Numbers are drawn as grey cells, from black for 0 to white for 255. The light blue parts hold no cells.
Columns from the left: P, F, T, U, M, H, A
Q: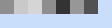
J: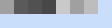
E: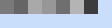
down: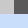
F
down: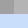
H

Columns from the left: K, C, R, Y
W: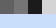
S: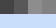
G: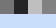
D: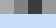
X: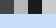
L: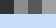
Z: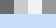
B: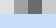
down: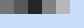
C
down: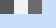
R
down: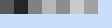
C

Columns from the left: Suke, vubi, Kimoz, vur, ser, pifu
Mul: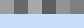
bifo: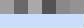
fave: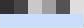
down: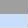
Suke

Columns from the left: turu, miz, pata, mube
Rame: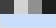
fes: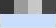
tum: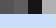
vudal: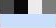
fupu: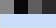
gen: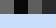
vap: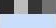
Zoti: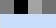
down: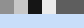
pata
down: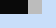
miz
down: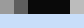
miz
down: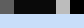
miz
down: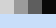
miz
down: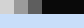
miz
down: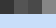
turu

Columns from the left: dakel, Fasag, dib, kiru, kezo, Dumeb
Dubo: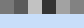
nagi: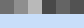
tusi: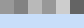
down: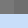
dakel
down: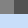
Dumeb

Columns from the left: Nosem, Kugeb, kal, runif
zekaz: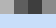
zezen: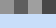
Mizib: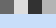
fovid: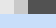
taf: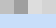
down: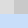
Kugeb
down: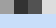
kal

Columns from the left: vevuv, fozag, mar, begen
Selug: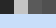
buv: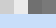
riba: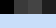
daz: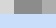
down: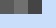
mar
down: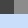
mar
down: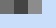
mar
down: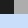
begen
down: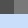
begen

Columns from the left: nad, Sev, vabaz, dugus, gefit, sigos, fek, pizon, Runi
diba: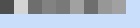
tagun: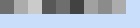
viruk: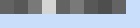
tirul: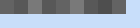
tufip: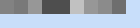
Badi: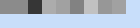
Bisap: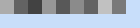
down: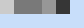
vabaz
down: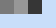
vabaz
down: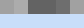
Runi
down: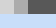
Sev

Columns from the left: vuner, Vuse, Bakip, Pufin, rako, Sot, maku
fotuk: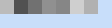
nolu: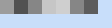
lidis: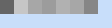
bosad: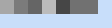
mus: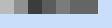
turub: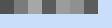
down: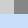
Sot
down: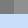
Vuse
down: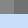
maku

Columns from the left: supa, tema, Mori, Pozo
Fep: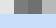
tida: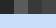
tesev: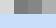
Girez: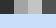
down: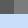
tema
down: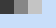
Mori

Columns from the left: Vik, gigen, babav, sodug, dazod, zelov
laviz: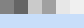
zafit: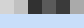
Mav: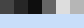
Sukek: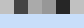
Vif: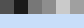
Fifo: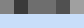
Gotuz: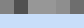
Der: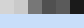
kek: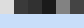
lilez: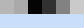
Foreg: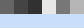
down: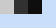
babav
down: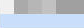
zelov
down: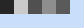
dazod

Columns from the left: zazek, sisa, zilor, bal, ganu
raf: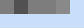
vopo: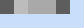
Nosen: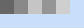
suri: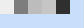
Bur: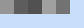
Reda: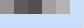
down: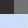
ganu
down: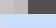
zilor
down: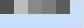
sisa
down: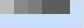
sisa
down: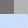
ganu
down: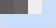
zazek

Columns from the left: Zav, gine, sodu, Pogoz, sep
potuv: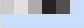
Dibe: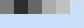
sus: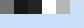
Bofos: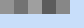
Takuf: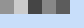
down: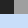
sodu
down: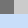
gine

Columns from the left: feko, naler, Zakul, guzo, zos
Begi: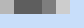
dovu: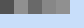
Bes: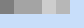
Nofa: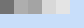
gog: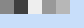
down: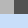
feko
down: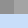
naler

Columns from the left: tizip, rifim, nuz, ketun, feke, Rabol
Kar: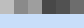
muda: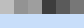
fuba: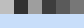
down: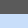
feke
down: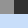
rifim
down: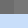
Rabol
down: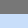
Rabol

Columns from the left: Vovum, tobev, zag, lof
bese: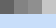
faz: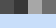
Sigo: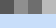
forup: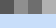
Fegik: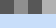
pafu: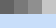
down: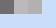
lof
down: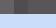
Vovum
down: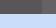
Vovum
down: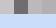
lof

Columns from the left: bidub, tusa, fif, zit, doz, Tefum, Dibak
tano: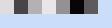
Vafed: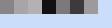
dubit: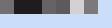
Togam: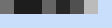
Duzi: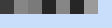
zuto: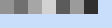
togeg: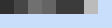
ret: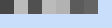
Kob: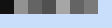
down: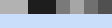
fif
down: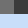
bidub
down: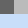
zit
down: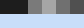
fif
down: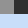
bidub
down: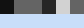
zit

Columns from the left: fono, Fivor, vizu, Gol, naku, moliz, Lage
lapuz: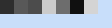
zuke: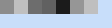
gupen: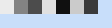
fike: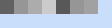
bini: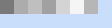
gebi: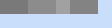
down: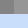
Fivor
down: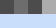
vizu
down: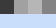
Lage

